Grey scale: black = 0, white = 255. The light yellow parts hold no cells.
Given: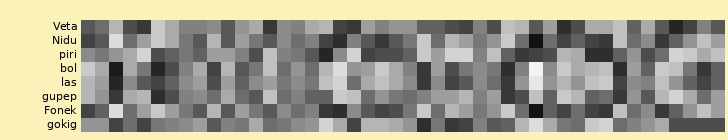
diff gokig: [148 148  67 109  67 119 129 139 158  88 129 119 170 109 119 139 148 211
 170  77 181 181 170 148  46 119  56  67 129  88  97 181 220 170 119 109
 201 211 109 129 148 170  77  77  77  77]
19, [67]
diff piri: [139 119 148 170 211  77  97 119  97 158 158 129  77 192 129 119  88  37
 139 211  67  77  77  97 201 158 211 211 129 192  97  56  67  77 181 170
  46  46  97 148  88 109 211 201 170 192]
40, [77]
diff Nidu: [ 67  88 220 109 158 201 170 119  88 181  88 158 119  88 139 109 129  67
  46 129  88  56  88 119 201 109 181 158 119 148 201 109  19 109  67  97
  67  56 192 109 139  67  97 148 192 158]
41, [56]
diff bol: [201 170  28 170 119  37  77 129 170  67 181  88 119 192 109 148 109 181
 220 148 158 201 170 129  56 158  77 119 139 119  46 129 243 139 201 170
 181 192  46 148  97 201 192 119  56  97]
39, [158]
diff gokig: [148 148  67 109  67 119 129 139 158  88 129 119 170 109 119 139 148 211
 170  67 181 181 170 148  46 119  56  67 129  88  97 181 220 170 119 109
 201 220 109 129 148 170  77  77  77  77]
37, [211]
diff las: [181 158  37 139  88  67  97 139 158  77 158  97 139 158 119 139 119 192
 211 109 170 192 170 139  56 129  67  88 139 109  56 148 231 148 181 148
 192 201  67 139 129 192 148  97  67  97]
25, [139]
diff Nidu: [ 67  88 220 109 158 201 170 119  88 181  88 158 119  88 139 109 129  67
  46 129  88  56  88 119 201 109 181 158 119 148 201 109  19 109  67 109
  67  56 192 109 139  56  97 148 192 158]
35, [97]

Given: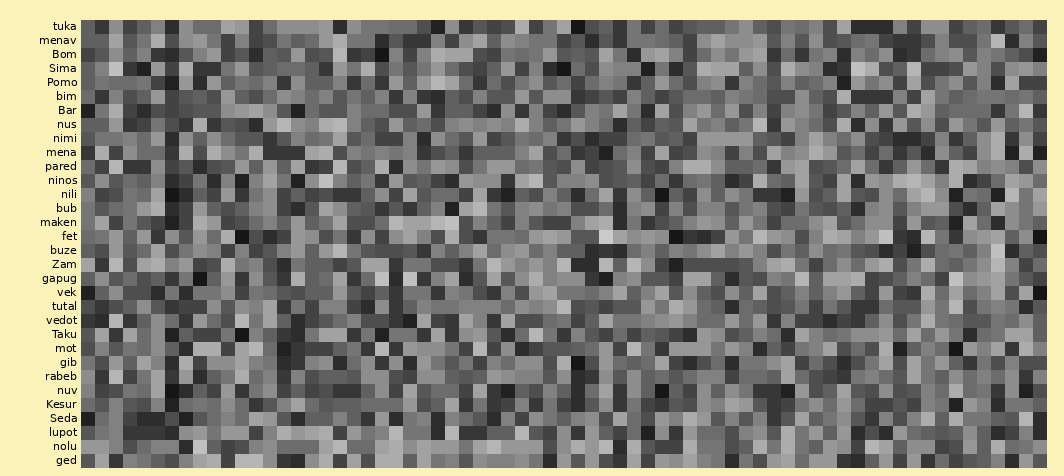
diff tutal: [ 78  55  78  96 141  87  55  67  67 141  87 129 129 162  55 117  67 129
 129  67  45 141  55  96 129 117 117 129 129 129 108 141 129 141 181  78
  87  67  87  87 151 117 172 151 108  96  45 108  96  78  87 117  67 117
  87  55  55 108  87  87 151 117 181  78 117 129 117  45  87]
11, [141]
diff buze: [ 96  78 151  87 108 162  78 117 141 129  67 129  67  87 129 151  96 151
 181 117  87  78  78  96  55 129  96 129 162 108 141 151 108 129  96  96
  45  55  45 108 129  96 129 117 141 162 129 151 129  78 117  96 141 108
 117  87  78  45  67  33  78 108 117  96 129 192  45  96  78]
23, [87]
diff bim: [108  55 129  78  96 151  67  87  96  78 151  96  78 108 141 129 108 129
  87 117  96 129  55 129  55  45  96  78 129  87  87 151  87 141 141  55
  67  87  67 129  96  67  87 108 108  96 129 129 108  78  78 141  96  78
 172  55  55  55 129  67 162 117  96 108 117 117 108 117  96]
47, [117]

